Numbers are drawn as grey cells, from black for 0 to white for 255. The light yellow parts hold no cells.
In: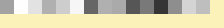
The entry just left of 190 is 212
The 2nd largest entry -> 246
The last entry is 190
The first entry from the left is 162
